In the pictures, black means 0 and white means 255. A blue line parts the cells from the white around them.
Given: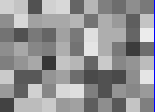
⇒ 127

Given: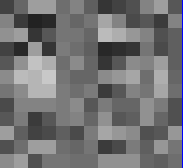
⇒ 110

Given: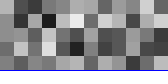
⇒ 188

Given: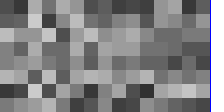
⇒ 71

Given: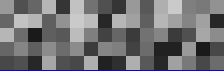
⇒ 108

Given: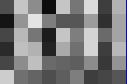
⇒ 86

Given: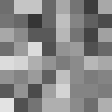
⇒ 175

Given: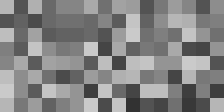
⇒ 182

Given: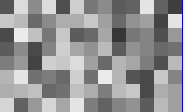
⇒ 160
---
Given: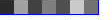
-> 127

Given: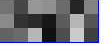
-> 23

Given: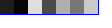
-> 74

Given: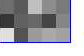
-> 104

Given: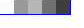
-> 182

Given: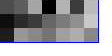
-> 101
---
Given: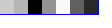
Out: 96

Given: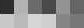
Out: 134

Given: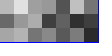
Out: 124

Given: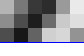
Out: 215

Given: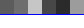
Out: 43

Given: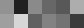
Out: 115
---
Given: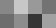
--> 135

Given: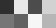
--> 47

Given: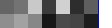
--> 101

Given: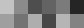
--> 195

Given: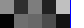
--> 144

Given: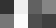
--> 50

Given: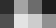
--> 45

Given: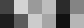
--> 68
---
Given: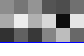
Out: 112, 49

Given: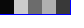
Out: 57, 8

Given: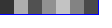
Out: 73, 52

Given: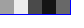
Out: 104, 160

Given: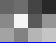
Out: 41, 163

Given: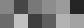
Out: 37, 107
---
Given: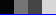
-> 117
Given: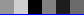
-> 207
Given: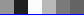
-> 32
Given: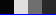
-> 223
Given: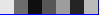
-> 108
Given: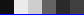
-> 235
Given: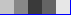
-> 136
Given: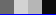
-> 211
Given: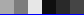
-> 125
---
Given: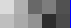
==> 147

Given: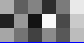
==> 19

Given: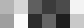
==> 44

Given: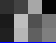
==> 80

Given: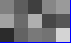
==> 175

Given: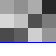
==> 80

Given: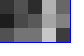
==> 89

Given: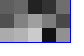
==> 159

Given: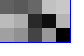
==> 41

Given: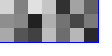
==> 33
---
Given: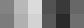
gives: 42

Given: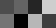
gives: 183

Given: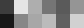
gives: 96

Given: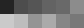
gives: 134

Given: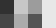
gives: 84

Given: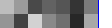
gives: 39
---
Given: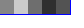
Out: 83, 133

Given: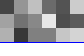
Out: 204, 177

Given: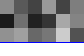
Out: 126, 145

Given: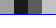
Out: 195, 160

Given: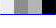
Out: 1, 236

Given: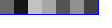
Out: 64, 104
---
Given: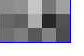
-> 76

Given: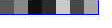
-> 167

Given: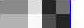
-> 37

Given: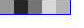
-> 179

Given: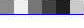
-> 202

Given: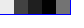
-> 115

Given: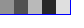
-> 223

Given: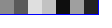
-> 34

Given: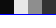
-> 51

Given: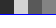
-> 131
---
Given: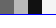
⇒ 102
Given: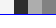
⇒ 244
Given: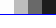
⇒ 253
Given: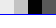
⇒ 236
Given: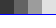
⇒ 55
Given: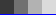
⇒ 57
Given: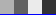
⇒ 177
